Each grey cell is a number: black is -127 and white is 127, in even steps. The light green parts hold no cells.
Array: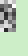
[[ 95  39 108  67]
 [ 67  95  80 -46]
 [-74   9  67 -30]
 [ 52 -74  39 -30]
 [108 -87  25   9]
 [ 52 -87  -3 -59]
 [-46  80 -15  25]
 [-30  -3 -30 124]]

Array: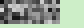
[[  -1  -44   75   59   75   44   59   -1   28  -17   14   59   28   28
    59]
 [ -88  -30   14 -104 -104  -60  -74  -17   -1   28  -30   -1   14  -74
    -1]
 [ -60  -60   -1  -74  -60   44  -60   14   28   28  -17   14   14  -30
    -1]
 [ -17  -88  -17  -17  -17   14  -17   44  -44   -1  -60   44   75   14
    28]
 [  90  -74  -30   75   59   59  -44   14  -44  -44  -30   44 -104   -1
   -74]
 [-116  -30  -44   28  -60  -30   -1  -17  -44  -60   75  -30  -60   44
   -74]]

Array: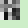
[[  40  -24   96  -96  -66]
 [  53  -66   82  -37    2]
 [ 109 -111   67  -37  -81]
 [ 109 -111   26  -81  -50]
 [  14    2  -12   14   40]]

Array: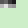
[[  58   98   32   20]
 [ -41  -25  -71 -100]]

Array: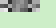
[[-36 -49  39  -9  23   7  -9  51   7 -24]
 [ 67  67 -77  -9   7  23  -9 -61  39  39]
 [ 93 107 -90   7  23 -24 -36 -90  51  81]]

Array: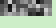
[[ -83  -40   76  -68  -40    5   21  -24   47 -111  -68  -24  -24]
 [ -24   21   47   21    5   47   21  -83  -68  -98  -83   47    5]
 [ -40    5  -98   62  -40   35  -11  -53  -53  -11  -68   76   21]
 [ -40  -24 -111   35  -53  -53  -53   35    5   76    5    5  -11]]

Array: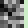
[[ -40  -27   42   30   30   71]
 [-120  -56   16  -40  -11   85]
 [ -83   55  -11   55  -27 -108]
 [  16   85  -40  -40  -68  -56]
 [ -95 -108  -56  -83   16    3]
 [ -27  -11  -83   42  -27  -68]
 [ -56    3 -120   16   30   71]]

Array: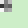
[[103   0  59]
 [119  28  43]
 [-72 -14 -30]]
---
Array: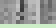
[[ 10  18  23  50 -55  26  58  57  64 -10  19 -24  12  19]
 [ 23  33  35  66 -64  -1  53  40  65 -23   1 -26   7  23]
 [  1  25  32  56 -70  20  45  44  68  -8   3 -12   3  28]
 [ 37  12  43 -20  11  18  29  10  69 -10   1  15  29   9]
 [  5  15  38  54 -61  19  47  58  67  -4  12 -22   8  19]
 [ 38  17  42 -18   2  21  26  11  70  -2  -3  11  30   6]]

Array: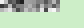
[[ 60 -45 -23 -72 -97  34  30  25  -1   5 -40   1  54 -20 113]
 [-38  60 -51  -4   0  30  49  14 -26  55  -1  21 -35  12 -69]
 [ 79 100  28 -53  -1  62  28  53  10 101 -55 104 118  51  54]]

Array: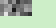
[[  49  -34   18  -74  -24  -38  -26   28]
 [  10   35  -44  -25   -7   20    8  -12]
 [  35   29 -103   -8  -21   38   24  -13]
 [  99   -4  -14   41  -37  -47  -76    5]]

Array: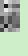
[[ 104   68   42   52   20]
 [-103   29  -22  -34   25]
 [ 105   70   36   44   29]
 [  41   14  -26   14   41]
 [  17  -47  -14  -11  -53]
 [  14  -50  -14  -17  -48]
 [-102   28  -22  -37   22]
 [  62    6   30   55  -58]]

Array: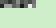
[[ -44  -78  -44    9  -49  -27  -52  -14  -33]
 [  34   37  -31  -11 -100  -26  108    0  -90]]

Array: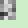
[[ 90  30   9  -8]
 [ 74  86  -3  25]
 [ 80  32 -35  37]
 [-44  76  45 -78]
 [ 94  16  26 -13]]
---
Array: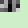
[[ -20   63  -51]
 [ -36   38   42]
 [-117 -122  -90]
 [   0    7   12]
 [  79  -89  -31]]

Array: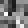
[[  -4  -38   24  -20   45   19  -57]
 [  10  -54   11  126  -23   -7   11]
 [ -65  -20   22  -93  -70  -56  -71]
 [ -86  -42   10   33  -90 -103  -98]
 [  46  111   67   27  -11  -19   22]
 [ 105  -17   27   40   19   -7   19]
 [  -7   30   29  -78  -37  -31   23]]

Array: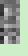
[[-63 -86  -8 -87  -3  -4 -20 -79 -67 -65  -6]
 [ 78  88 -12   2  59 -11  27  57  77  -2 -19]
 [ 19  -2  16 -27  33 -26 -28  27  17  -9 -26]
 [-19 -48  23 -51  18 -29 -43  -5 -19 -21 -24]
 [ 31  44 -24 -11  28  20  44  -1  27 -20  12]]

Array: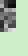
[[ -55  -84  -75   -1  -14  -62   49    9]
 [  18   55    8  -55   -7   42  -66  -68]
 [  78  -55  -12  -15  -26   24 -114  -95]
 [  97  -53  -44    6  -32   55 -117 -102]]

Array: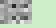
[[ -2  58  42  34  64 -15]
 [ 22  13  25  21  31  16]
 [ 58  35  33  62  20  61]
 [ 92 -53  43  50 -88  41]
 [  9  61  10  42  27  39]
 [103 -20   9  59  -5  59]
 [ 68 -45  19  94 -43  33]
 [ 75  39  28  57  62   4]]

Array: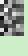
[[ -90   94  -70  -70 -115   67  -56  -70  115]
 [  36 -106  -81   23   66  -12  126   22  -84]
 [  35   63  -41   50  -22  -47  -49   51   55]
 [ -44  -12  -51  -75    6   92   10  -77  -14]
 [ -68   25   70  -59  -51   56  -19  -59   37]
 [ -50   37   20  -38  -52   35  -22  -38   48]]
